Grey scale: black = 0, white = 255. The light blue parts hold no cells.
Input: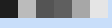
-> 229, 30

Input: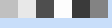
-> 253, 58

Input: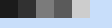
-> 205, 27

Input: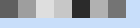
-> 222, 43

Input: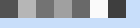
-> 250, 62

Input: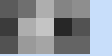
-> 196, 39

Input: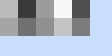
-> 248, 58

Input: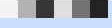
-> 243, 35
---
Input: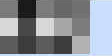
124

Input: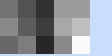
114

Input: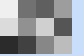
239

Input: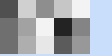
80

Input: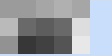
155

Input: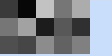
58

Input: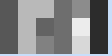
87

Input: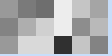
153

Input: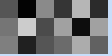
85

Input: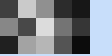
63
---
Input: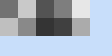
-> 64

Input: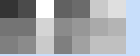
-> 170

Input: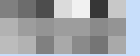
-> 138

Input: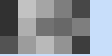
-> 104

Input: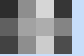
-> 173

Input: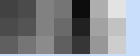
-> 162

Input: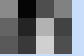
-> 178

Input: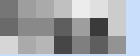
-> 58

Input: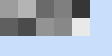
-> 136

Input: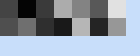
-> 36
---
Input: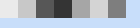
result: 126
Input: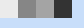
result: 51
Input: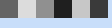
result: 58
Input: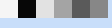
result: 135
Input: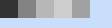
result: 161
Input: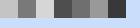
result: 56
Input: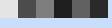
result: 42
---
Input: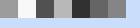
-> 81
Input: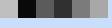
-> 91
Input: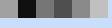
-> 118
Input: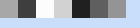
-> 252
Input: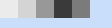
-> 152
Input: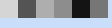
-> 174
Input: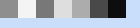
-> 120
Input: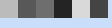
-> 110
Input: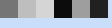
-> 213
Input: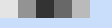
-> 51
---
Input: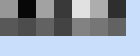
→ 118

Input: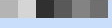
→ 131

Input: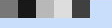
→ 221

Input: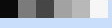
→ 184

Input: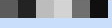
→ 111

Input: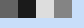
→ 221

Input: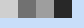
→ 158

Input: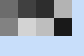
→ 190
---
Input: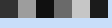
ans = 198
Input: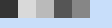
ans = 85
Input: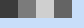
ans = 207
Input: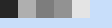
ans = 146
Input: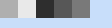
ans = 87
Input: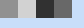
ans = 49
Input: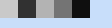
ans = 116
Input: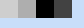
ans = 0
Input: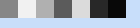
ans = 40
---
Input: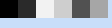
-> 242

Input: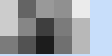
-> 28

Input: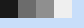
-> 143

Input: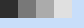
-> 171

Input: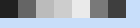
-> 187

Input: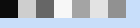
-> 102
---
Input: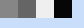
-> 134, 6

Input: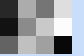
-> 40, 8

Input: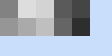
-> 130, 46

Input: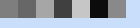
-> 126, 137

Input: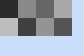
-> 42, 84

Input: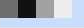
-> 109, 237

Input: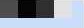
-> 76, 225

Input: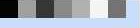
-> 4, 115

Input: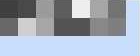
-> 64, 127
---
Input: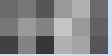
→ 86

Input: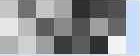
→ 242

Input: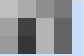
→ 100

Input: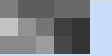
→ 51

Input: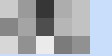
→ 145

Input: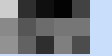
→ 76
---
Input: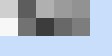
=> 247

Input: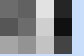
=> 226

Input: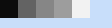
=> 242

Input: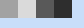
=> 218

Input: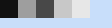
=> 231

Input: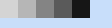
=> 212

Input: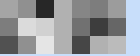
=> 229
